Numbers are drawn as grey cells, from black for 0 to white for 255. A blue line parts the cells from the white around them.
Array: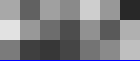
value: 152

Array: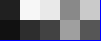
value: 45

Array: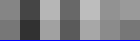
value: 49

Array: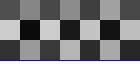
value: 11

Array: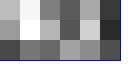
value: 255

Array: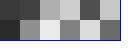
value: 143

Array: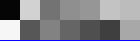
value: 87
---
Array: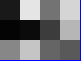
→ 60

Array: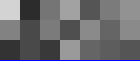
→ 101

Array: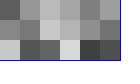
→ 143

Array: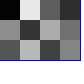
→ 172

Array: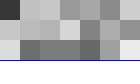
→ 173

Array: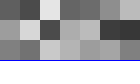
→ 61

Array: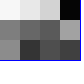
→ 90
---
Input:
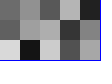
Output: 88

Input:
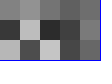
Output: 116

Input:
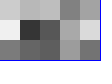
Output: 190

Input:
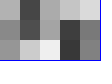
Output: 171

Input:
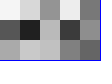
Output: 148

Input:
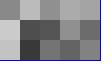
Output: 144
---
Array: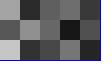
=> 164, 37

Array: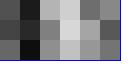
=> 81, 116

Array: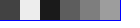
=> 66, 157

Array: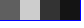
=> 95, 20

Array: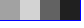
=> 162, 32

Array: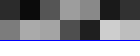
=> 43, 190

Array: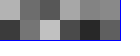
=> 179, 95
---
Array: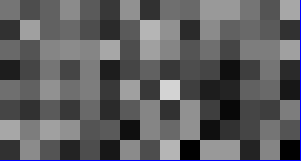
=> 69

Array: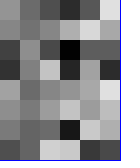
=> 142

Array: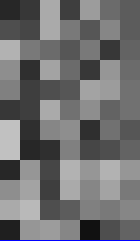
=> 142

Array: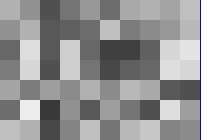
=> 164

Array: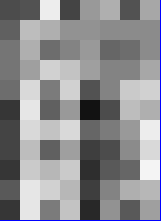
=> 54
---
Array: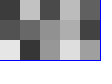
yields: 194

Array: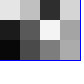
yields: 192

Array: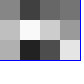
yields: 64

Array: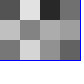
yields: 226

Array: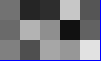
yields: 37

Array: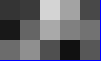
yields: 58

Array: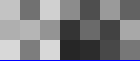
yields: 113

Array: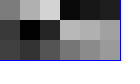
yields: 176

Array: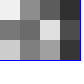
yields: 141
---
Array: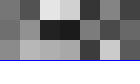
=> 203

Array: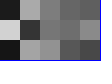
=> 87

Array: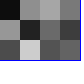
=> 83

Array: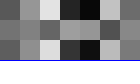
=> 187

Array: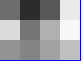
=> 163

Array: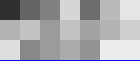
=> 237

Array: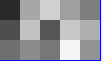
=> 245

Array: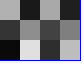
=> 46

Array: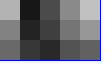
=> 83

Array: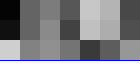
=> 93
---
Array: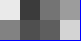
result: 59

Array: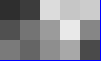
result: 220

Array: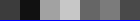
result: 102

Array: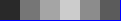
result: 204

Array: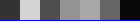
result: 167

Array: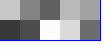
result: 96

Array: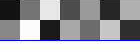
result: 154

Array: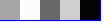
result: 104

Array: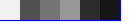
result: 152
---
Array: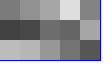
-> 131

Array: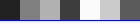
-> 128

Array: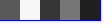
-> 89

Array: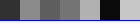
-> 116

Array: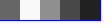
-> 102

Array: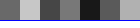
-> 105

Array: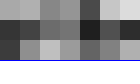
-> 129

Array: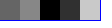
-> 101

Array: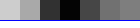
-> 113
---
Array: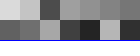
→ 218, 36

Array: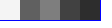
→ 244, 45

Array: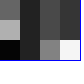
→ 245, 5

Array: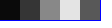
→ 228, 10

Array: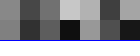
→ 199, 15

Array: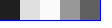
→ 250, 31

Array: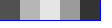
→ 229, 51

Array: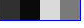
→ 218, 10

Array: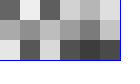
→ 238, 61

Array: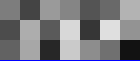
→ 223, 18
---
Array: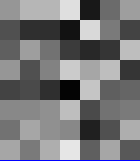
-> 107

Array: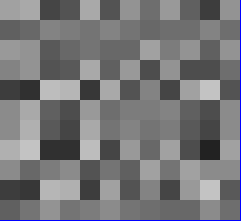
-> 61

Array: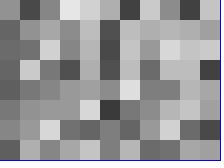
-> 65

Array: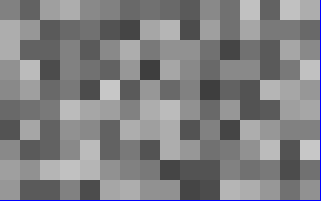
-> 193

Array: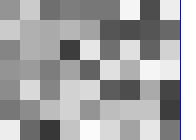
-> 77

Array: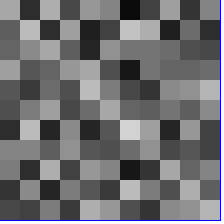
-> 52
